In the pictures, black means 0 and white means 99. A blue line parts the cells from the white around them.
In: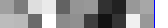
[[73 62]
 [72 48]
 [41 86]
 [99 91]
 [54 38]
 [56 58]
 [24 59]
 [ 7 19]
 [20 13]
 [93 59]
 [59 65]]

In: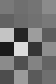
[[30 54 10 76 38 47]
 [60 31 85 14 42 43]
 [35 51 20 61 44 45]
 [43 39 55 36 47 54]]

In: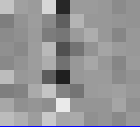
[[73 65 49 73 53 56 54 49 76]
 [68 56 51 59 57 53 56 57 62]
 [61 58 66 60 61 61 60 61 60]
 [78 55 76 36 67 72 48 53 83]
 [65 91 51 12 44 31 46 37 15]
 [66 58 45 59 59 45 60 70 60]
 [56 58 60 60 65 57 67 59 60]
 [58 58 61 60 59 64 59 59 59]
 [53 64 62 54 52 60 52 58 54]
 [59 56 59 57 60 59 59 57 57]]

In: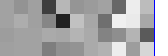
[[62 61 63 63]
 [63 63 67 57]
 [63 63 62 62]
 [49 66 52 24]
 [56 65 13 71]
 [57 70 75 58]
 [66 66 65 60]
 [69 51 43 63]
 [92 55 93 40]
 [61 70 91 92]
 [83 35 65 73]]

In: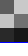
[[16 76 36]
 [ 9 44 78]]

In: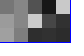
[[62 60 46]
 [49 52 52]
 [18 79 32]
 [19 27  9]
 [17 19 78]]
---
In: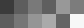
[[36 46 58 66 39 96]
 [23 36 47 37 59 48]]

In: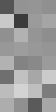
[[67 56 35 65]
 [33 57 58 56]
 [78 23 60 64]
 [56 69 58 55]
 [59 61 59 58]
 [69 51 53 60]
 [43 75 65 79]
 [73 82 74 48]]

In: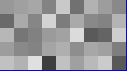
[[75 69 87 24 75 62 72 79 34]
 [59 62 65 51 78 44 69 61 53]
 [41 66 52 82 48 66 53 51 70]
 [71 46 50 60 63 85 35 39 80]
 [61 53 51 64 68 55 65 62 49]]

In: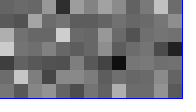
[[46 34 52 57 39 30 45 38 68 42 42 57 35]
 [39 41 40 59 18 61 51 63 54 38 47 75 42]
 [35 32 64 42 45 36 36 39 44 40 41 46 55]
 [68 44 40 40 80 41 40 59 41 32 43 45 44]
 [79 45 43 50 40 36 40 55 36 42 45 29 13]
 [24 38 34 32 31 49 34 26  6 46 47 43 44]
 [42 77 49 27 53 53 48 36 43 40 41 54 39]]

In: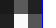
[[13 97 33]
 [10 35 13]]

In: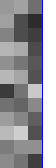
[[54 45 24]
 [59 63 43]
 [62 30 17]
 [51 30 24]
 [70 66 29]
 [56 46 34]
 [71 64 32]
 [23 45 78]
 [44 39 53]
 [61 52 37]
 [72 80 31]
 [48 56 56]]

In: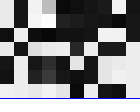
[[93 92 90 94 89  4 92  8  6 92]
 [91  8 94 73  4  6  8 10 94  8]
 [91  8 95 98 13 11  9  8  4  9]
 [ 6 92  5  3  7  7  8 94 94  9]
 [91  8 86 91 92 15 92 10 10 92]
 [ 8 92  9 18  7 89  8 89 91 92]
 [ 7 92 13 23  9  6  8 89 93 92]]

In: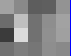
[[44 49 46 55 53]
 [63 53 36 37 57]
 [42 74 44 55 63]
 [23 85 44 56 62]]
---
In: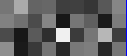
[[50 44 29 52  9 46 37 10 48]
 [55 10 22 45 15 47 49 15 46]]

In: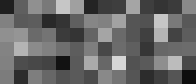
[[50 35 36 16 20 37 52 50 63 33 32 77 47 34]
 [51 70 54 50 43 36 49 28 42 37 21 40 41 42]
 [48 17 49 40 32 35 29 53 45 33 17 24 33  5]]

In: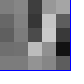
[[40 50 21 76 36]
 [43 44 73 56  7]]

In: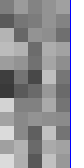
[[35 46 48 57 51]
 [73 69 42 67 63]
 [24 45 28 74 46]
 [82 50 50 66 45]
 [85 53 37 75 45]
 [85 68 34 75 59]]

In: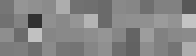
[[44 51 19 56 53 58 70 41 55 56 56 60 57 76]
 [48 49 43 54 46 45 52 56 43 38 55 50 45 67]]

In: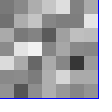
[[44 67 76 52 49 49 89]
 [54 88 94 52 65 53 52]
 [53 54 48 68 83 66 66]]
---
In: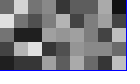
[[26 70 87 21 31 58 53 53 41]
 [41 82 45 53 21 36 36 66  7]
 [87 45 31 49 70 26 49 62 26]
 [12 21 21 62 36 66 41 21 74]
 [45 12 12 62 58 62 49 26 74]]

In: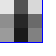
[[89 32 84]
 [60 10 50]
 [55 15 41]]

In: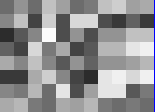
[[38 26 84 47 66 26 34 71 71 89 93]
 [66 52 75 52 34 57 38 57 57 62 71]
 [52 47 71 42 89 30 62 89 89 34 47]
 [22 22 66 80 52 26 17 89 93 84 93]
 [17 34 52 98 30 57 30 57 57 75 75]
 [66 71 47 42 66 62 71 47 42 47 42]
 [42 57 42 75 62 42 47 75 80 62 66]
 [52 75 26 80 30 84 84 30 22 38 22]]

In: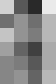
[[76 57 48 71]
 [43 57 43 71]
 [52 57 39 71]
 [52 48 34 66]
 [62 39 25 66]
 [81 34 16 91]]

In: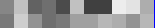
[[47 80 57 43 47 62 62 71 67 57 71]
 [52 75 38 43 29 75 25 25 92 88 67]]

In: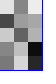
[[88 52 92]
 [79 38 69]
 [28 61 65]
 [47 83 15]
 [52 74  5]]

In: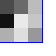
[[ 7 91 77]
 [29 41 73]
 [68 86 59]]
